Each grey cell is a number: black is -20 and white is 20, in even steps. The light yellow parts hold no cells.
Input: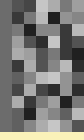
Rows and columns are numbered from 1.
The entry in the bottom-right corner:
-7
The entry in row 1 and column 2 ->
-7
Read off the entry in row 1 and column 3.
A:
-9
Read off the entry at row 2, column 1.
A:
-3
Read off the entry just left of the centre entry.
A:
7
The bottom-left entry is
-3
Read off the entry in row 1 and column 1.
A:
-3
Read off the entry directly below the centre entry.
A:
9
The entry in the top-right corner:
5
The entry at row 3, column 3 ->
-15
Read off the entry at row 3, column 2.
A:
-1
